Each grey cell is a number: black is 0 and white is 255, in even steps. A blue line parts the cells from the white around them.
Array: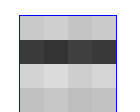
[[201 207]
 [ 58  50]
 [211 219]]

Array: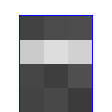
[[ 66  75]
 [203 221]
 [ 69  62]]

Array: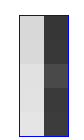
[[216  54]
 [217  56]
 [225  73]]

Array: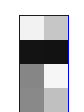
[[242 198]
 [ 19  18]
 [134 246]]

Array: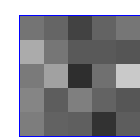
[[116 101]
 [171 118]
 [122 161]]

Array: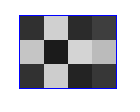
[[ 48 208]
 [197  27]
 [ 49 205]]

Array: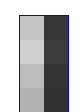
[[197  54]
 [208  60]
 [189  52]]

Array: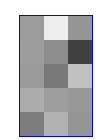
[[156 237]
 [157 142]
 [155 121]]

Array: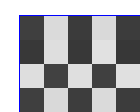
[[ 63 218]
 [ 56 222]
 [222  65]]
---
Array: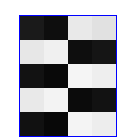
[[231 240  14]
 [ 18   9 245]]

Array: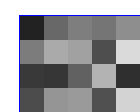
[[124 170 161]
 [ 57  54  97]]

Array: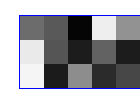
[[234  85  28]
 [245  27 141]]

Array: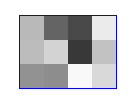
[[188 211  56]
 [146 141 249]]

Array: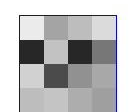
[[ 39 194  39]
 [209  75 145]]

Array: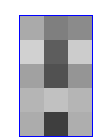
[[209  93 204]
 [161  81 149]]

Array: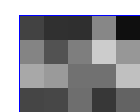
[[132  82 126]
 [168 154 113]]
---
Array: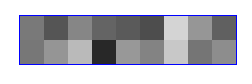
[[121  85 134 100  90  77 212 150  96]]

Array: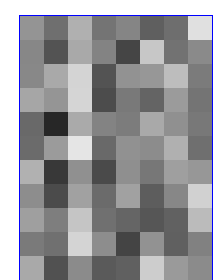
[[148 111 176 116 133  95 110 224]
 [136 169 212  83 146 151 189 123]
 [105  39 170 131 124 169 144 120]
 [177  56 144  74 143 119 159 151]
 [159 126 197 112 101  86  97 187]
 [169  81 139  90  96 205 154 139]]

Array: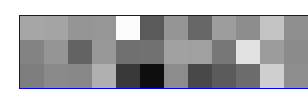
[[166 164 149 150 252  90 149 103 157 141 195 143]
 [126 138 136 176  57  14 140  72  91 108 207 142]]

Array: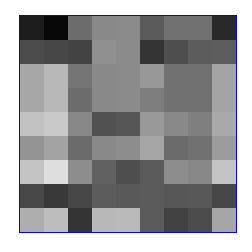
[[ 29   8 108 137 139  91 113 113  41]
 [167 184 117 137 139 152 113 113 164]
 [194 201 135  81  85 153 137 127 169]
 [196 222 141  97  78  91 141 136 196]
 [174 189  52 184 185  91  66  76 166]]

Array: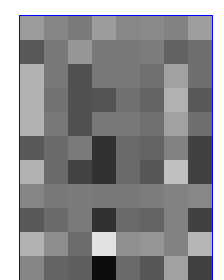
[[155 134 123 155 135 137 130 158]
 [178 121  81 120 121 112 161 111]
 [178 121  81 120 121 112 161 111]
 [178 107  67  49 106  87 192  65]
 [ 88 107 123  49 106 100 130  65]
 [133 100  95  13 106  87 161  65]]

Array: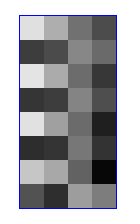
[[224 174 113  76]
 [228 171 108  55]
 [225 160 107  31]
 [198 168  98   7]]

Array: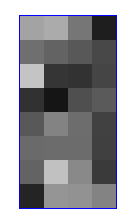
[[163 171 118  30]
 [196  53  50  69]
 [ 88 131 109  65]
 [ 99 193 137  58]]

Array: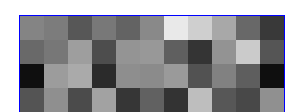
[[132 124  87 120  99 137 233 207 168 104  57]
 [ 15 156 170  43 142 139 154  82 129  94  15]]
